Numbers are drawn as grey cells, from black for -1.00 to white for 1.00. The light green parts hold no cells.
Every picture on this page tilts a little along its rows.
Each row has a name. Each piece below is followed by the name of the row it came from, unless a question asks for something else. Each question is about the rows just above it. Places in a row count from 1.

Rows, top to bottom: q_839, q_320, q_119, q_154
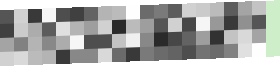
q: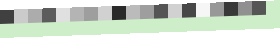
q_320
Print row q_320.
[-0.50  0.59  0.35 -0.28  0.76  0.41  0.24  0.64 -0.67  0.47  0.24 -0.33
  0.64 -0.44  0.93  0.19 -0.55  0.13 -0.33]
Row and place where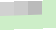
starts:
q_839, 14
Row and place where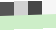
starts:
q_320, 12

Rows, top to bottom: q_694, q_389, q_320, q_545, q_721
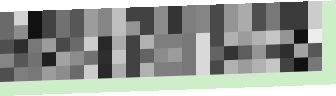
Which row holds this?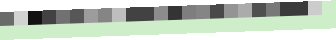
q_694
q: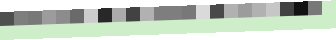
q_721
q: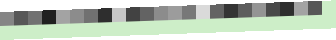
q_545

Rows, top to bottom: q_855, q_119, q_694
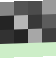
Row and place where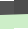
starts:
q_855, 2
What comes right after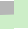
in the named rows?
[-0.56]
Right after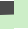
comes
[0.21]
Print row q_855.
[ 0.05 -0.34 -0.40  0.21]
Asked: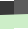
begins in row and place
q_119, 3
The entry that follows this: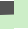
[-0.40]
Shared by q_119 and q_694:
[-0.72]

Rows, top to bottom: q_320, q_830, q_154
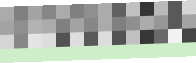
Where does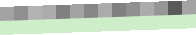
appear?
q_830
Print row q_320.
[ 0.34  0.00  0.28  0.06  0.34  0.00  0.12  0.34 -0.24  0.51 -0.58  0.45
 -0.30  0.67]
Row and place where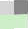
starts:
q_154, 1

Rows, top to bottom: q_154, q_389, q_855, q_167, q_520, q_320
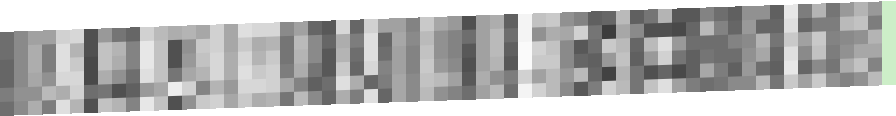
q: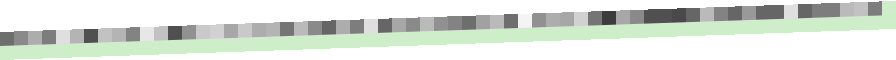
q_389
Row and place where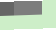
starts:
q_389, 58

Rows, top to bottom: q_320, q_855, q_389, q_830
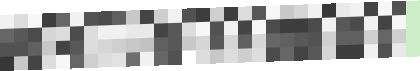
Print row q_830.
[-0.57  0.57 -0.47  0.73  0.94 -0.20  0.62  0.73  0.78 -0.14  0.89 -0.20
 -0.36  1.00  0.73  0.57  0.73  0.62  0.73 -0.41 -0.20 -0.47 -0.31  0.68
 -0.52 -0.52  0.89 -0.36  0.83]
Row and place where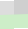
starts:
q_830, 17
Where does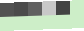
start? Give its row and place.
q_320, 7
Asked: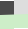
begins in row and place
q_855, 6
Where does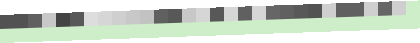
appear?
q_389
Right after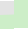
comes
[-0.14]

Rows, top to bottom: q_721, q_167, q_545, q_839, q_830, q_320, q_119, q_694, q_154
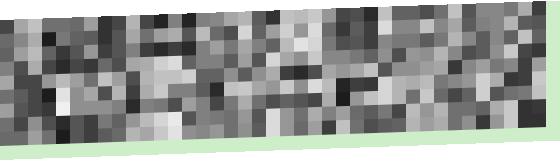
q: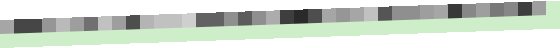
q_830
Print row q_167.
[-0.17  0.06  0.35 -0.78 -0.06 -0.23 -0.28 -0.61 -0.33  0.30 -0.12  0.24
  0.35 -0.33  0.46 -0.17 -0.39  0.67 -0.23  0.24  0.62  0.18  0.72 -0.17
 -0.56 -0.28 -0.51  0.72  0.06  0.06  0.51  0.06  0.30 -0.28  0.00  0.06
  0.41 -0.28 -0.33]

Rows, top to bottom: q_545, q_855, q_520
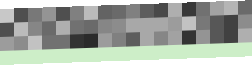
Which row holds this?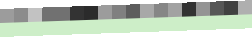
q_520
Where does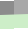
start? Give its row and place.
q_855, 9
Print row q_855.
[-0.38  0.47  0.05 -0.17  0.37 -0.11 -0.17  0.05  0.10  0.32  0.32  0.32
  0.22  0.52 -0.06 -0.32 -0.49  0.10]
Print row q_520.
[ 0.22  0.10  0.52 -0.11 -0.11 -0.60 -0.66  0.22  0.00 -0.27  0.32  0.05
  0.27 -0.60  0.16 -0.32 -0.49  0.37]
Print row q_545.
[ 0.57 -0.38 -0.06  0.16 -0.38  0.00  0.47 -0.22 -0.17  0.00 -0.27 -0.43
  0.37 -0.55 -0.11  0.27  0.42 -0.17]
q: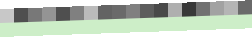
q_545

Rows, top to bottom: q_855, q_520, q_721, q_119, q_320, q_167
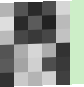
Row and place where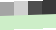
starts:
q_320, 2
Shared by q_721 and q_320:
[-0.55]

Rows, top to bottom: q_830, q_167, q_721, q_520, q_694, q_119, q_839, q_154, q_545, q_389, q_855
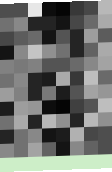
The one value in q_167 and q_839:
[-0.72]
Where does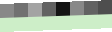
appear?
q_855
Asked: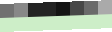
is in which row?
q_167
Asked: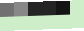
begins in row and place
q_167, 1
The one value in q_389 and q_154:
[-0.78]

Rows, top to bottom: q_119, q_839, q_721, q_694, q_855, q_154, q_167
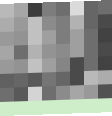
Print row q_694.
[ 0.30 -0.14  0.40  0.15  0.09  0.25 -0.14 -0.42]
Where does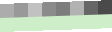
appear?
q_839
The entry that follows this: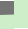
[-0.20]

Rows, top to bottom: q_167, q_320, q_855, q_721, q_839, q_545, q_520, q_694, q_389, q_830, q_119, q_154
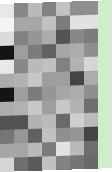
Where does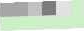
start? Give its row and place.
q_320, 2
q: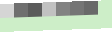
q_154

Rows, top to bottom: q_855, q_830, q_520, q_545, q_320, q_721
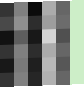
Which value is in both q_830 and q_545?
[-0.65]
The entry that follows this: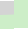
[-0.37]

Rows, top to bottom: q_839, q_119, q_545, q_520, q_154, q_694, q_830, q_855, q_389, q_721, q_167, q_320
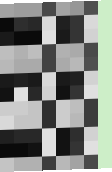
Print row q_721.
[-0.75 -0.69 -0.69  0.76 -0.86 -0.64  0.65]
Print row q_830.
[-0.86  0.76 -0.69  0.65 -0.86 -0.59  0.76]
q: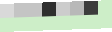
q_389

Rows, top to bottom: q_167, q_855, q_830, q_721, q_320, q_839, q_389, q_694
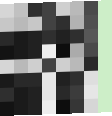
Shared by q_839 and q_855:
[-0.63]
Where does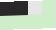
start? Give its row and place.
q_839, 2
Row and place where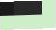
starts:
q_839, 1
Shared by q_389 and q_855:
[-0.63]
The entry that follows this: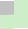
[-0.63]

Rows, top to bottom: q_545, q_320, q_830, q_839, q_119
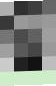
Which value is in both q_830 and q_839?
[0.25]
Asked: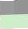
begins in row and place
q_320, 2
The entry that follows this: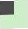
[-0.24]

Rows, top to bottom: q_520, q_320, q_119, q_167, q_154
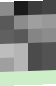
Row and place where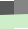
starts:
q_119, 2
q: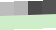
q_167
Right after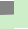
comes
[0.10]

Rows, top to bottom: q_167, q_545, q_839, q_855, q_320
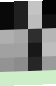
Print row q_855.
[ 0.26  0.26 -0.81  0.48]
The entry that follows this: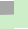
[-0.64]

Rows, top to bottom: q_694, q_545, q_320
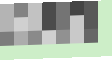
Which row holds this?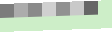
q_320
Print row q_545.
[ 0.41  0.63  0.52 -0.41 -0.09  0.58 -0.31]
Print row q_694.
[ 0.41  0.03  0.52 -0.41 -0.09 -0.47 -0.31]

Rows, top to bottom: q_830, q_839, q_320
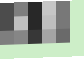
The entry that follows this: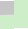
[-0.06]
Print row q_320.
[-0.01  0.05 -0.57  0.29 -0.17]
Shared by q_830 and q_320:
[-0.01]

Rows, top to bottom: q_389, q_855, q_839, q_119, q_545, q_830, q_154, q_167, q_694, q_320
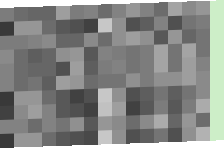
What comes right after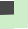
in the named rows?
[0.56]
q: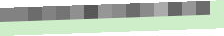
q_694

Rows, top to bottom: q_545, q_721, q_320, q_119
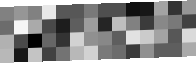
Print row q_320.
[ 0.39 -0.43 -0.99 -0.20 -0.60  0.65  0.13  0.07 -0.26  0.77  0.59  0.28
 -0.32  0.71]
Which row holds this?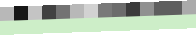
q_119
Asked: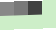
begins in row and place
q_721, 12

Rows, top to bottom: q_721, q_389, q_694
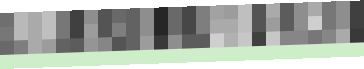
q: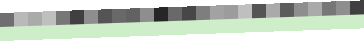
q_721
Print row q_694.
[-0.18 -0.01  0.33  0.22 -0.23 -0.28  0.17  0.05 -0.34 -0.23  0.22 -0.55
  0.11 -0.28 -0.28  0.62  0.39  0.56 -0.50  0.56  0.05  0.05 -0.07  0.05
  0.33 -0.55]
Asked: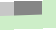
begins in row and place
q_694, 20
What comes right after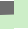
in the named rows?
[0.45]
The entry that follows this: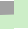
[0.22]
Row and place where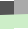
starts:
q_721, 19
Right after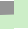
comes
[0.05]

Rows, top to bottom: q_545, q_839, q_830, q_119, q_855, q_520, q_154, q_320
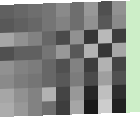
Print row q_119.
[-0.37 -0.25 -0.25 -0.08  0.19 -0.31  0.40 -0.58  0.30]
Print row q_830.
[ 0.30  0.14  0.02 -0.19 -0.42  0.14 -0.58  0.45 -0.52]
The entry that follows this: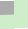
[0.19]
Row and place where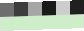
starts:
q_320, 4

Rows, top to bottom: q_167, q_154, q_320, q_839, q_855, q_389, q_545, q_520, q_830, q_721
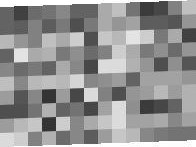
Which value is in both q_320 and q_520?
[-0.38]
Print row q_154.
[-0.22 -0.27  0.01 -0.27 -0.05 -0.38 -0.05  0.33  0.17  0.27 -0.27 -0.27
 -0.33  0.17]
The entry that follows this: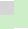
[0.06]
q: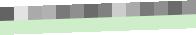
q_839
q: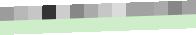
q_830

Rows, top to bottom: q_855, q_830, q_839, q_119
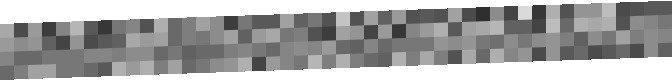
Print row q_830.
[ 0.21  0.10  0.16 -0.24 -0.47  0.16 -0.41 -0.30 -0.24  0.32  0.21  0.26
 -0.18 -0.01 -0.07  0.10  0.26 -0.24  0.21  0.32 -0.07 -0.01 -0.36 -0.52
  0.26  0.16 -0.47  0.21 -0.57  0.04  0.21  0.37 -0.30  0.26  0.32  0.43
 -0.24 -0.24 -0.47  0.48 -0.18  0.37  0.32  0.37 -0.36  0.10  0.04 -0.07]
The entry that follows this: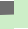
[0.10]

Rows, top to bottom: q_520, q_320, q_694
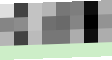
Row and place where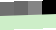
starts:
q_320, 4
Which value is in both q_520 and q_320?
[0.53]
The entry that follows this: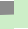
[0.53]
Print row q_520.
[ 0.74 -0.48  0.53  0.42 -0.07 -0.01 -0.89  0.36]
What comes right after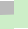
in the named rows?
[-0.07]
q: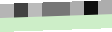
q_694

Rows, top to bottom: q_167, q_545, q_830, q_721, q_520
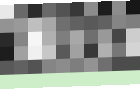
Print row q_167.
[ 0.82 -0.18 -0.67 -0.18 -0.35 -0.56  0.10 -0.77  0.10 -0.82]
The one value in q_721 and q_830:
[0.38]

